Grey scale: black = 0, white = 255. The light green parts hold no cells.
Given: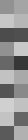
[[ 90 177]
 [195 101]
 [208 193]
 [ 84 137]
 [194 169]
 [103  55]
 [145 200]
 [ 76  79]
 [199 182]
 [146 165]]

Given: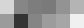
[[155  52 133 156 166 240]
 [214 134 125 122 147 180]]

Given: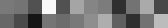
[[103  74  21 117 108 121 142 174  96  47 114 188]
 [121 116  81 248  81 165 133 124  47 115 170  71]]

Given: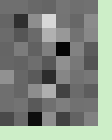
[[ 74 105  13 141  65  99 129]
 [111 115  89 112 126 113 114]
 [111 102 141 175  66 107  93]
 [145 103  90  44 134 114 119]
 [102  99 110  88 144 120  83]
 [101 124  97 128   5 130  91]
 [107  86 106 177 152 114 136]
 [101  47 142 216 116 103 139]
 [111 111 104 101 117 111 113]]

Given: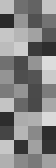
[[176 137 121 161]
 [199  50 161  52]
 [ 69 182 137  45]
 [ 45 172 176 218]
 [196 103  73 168]
 [123 148  74 124]
 [148  78  84 202]
 [112  74 148 220]
 [188 205  58  46]
 [198 182 162  87]
 [ 42 150  81 115]
 [192 111  99 196]]

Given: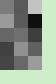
[[ 69 104 155]
 [ 65 144  96]
 [103 111  62]
 [154  91  15]
 [124  89 195]]
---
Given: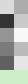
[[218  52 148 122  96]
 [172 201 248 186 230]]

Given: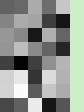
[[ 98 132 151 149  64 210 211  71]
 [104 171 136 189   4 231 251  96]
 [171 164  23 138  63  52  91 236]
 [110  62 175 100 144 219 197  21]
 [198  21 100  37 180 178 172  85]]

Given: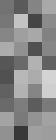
[[115 119 134 172  86  81  97 106 163 145]
 [ 90 195 159 145 106 184 178 125 122  56]
 [132  69 168  80 178 172 133  92 147 160]
 [169 139 130 134  97 211 207 122 162 157]]

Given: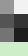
[[151  84 116]
 [242  52  29]]

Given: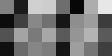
[[130  12  82  16]
 [ 27  64 164 107]
 [208 136 122 134]
 [205 113 167 125]
 [110  22  90  21]
 [  7 142 149 158]
 [173 157 180 118]
 [231  60  90  63]]

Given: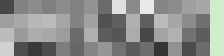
[[ 72 159 188 208]
 [131 169 155  78]
 [140 183 173  57]
 [128 187 168  77]
 [141 166 156 125]
 [130 131 107 103]
 [146 161 175 133]
 [107  81  92 150]
 [224  96  86 114]
 [137 175 172  91]
 [233  95  71 109]
 [133 187 164  52]
 [140 166 177 146]
 [159 139 114  75]
 [166 111  92 107]]
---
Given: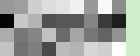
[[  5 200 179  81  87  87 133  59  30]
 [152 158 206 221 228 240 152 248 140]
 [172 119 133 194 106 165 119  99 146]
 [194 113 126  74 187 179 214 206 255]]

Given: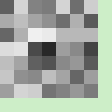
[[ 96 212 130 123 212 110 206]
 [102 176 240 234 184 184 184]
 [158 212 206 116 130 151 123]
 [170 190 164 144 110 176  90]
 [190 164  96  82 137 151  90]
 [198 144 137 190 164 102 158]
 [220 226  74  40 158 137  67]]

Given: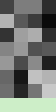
[[ 51 159 173  45]
 [ 67 125 125  45]
 [103  23 193 179]
 [110  38 117 200]
 [132 152  81  89]
 [152  75 138  31]
 [179  89  59  10]]

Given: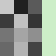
[[ 59 193  53]
 [104 179  67]
 [117 165 143]
 [201  32  90]]

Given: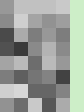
[[ 74 171 125 152 125]
 [ 81  58 138 179 138]
 [125  95 117 131  66]
 [138 207 164 146 158]
 [146 109 201  87 171]
 [152 193 193 193 201]
 [164 186 109 186 152]
 [207 215 102 102 131]]

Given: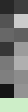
[[ 21 147]
 [ 40  62]
 [ 54 155]
 [ 83 203]
 [103  96]
 [121 175]
 [127 140]]
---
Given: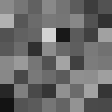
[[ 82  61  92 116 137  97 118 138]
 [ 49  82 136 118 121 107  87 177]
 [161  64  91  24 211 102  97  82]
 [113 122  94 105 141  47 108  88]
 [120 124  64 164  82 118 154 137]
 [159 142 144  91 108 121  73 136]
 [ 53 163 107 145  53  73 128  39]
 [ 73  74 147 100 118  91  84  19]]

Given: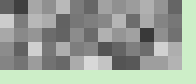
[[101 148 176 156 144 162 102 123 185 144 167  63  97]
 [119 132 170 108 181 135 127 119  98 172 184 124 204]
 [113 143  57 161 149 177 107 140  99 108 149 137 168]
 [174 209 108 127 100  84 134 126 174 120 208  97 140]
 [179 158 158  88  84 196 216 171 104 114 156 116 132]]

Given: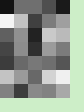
[[ 26  79 111 111  19]
 [159 124  64 194 244]
 [186 201  34 144  96]
 [123 155  47 141  69]
 [ 85 111 120 105  60]
 [240 211 104 154 195]
 [168 130 137  61 129]]

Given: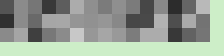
[[185 101  44 137  71 123 143 123 143 172  93  56 118 139  84]
 [115 170  78 178  73  71 136 150 145 149 167 166 105 139  48]
 [117  98  56 172 172 124 153 166 151 200 139 120  63 165 138]]

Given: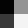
[[148   3]
 [244  57]]

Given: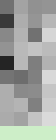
[[148 145 163 113]
 [182 149 173  57]
 [213 113 179 136]
 [187 195 185 147]
 [178 126 184  36]
 [216 128 109 116]
 [197 140 138 174]
 [204 128 180 174]
 [218 195 162 171]]

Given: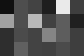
[[ 62 234  30  67  78  16]
 [ 32  93  65 185  78 161]
 [ 62  93 133  67  75  46]
 [ 62  75  65  67  96  46]]

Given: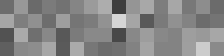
[[107 141 120 167 125 168 149  61 173 155 133 114 123 106 152 109]
 [116 108 131 145 122  89 165 213 146 124 117 158 109 144 126 166]
 [167 153 158 131 136 157 136  72 137 137 123  88 136 111 170  82]
 [138 204 159 131 131 164 130 112 108 119 170  90 167 141 137  95]]

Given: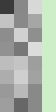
[[216 136  58]
 [166 137 195]
 [143 209 141]
 [220 119 145]
 [158 196 189]
 [162 207 173]
 [137 185 153]
 [137 103 158]]
